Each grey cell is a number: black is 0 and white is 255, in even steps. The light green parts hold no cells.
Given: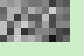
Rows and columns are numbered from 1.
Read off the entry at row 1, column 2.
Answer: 148
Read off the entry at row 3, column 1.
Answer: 118
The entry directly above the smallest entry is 118
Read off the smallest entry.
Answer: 20
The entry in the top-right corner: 88
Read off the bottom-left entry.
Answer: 74
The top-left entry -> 162
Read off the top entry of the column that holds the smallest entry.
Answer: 61
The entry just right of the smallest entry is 74
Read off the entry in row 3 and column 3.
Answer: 61
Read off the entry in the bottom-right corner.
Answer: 102
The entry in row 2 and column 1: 102

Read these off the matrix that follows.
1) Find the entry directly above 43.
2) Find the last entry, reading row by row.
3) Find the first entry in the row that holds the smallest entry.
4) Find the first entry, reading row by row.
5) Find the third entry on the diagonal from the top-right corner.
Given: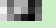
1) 27
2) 118
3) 214
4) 201
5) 27

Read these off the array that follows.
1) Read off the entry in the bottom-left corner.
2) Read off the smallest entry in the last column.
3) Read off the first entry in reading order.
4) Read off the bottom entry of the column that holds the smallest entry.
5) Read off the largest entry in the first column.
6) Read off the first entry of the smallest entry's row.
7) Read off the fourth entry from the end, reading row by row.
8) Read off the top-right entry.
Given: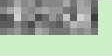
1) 119
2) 61
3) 106
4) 119
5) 135
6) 77
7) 150
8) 106

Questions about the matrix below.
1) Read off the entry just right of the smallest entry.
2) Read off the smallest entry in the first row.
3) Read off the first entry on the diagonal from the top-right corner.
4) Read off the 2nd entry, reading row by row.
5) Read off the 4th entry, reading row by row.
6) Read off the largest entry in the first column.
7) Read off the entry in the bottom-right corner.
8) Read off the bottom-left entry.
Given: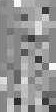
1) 175
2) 133
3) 145
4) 145
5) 175
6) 219
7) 59
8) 133

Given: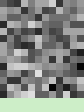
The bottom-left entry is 42
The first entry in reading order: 98
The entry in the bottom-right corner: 82
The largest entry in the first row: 207
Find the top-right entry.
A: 152
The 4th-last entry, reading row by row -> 82
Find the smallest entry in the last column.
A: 5
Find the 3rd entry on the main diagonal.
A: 98
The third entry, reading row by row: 54
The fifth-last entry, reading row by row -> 152
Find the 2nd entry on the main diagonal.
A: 140
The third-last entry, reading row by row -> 207

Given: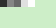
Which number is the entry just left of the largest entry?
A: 224
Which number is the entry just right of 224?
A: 254

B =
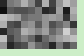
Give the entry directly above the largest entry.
133
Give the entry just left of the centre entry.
147
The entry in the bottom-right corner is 104
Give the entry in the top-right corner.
159
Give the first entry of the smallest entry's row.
15
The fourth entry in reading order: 175
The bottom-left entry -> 147
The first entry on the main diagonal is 39
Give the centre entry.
92
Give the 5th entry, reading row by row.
133
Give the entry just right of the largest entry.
147
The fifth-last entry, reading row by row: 92
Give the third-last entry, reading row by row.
120
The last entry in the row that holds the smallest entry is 175
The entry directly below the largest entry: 175
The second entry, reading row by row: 120
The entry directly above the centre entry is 120
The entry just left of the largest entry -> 133

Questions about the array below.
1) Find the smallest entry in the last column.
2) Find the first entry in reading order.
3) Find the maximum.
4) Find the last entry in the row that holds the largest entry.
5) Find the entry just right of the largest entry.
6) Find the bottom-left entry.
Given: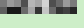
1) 38
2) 122
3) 212
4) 122
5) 79
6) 94

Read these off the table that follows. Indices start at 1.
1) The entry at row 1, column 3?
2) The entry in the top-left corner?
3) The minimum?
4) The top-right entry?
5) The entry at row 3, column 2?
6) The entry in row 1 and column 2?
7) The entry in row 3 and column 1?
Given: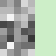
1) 128
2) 144
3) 56
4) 184
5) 244
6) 170
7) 200

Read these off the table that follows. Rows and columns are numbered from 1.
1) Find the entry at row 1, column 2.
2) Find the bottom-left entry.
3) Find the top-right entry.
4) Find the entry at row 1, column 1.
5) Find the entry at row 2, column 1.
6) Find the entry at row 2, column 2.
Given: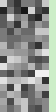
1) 91
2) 151
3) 198
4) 211
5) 36
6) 122

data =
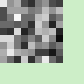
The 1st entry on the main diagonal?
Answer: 233
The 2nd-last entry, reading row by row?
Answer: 106
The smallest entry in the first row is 48
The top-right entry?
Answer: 62
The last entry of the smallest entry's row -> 11
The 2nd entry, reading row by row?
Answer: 147
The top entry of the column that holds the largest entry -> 174
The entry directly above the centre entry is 48
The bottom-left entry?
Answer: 161
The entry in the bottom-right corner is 62
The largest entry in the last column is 189
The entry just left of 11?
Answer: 133
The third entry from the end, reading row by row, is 233
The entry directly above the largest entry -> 161
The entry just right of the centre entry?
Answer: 189
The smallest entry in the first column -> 62
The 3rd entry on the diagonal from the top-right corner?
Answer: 204
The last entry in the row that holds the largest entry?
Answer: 121
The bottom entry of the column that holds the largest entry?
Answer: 48
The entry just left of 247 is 121
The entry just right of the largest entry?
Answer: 106
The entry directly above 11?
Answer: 35
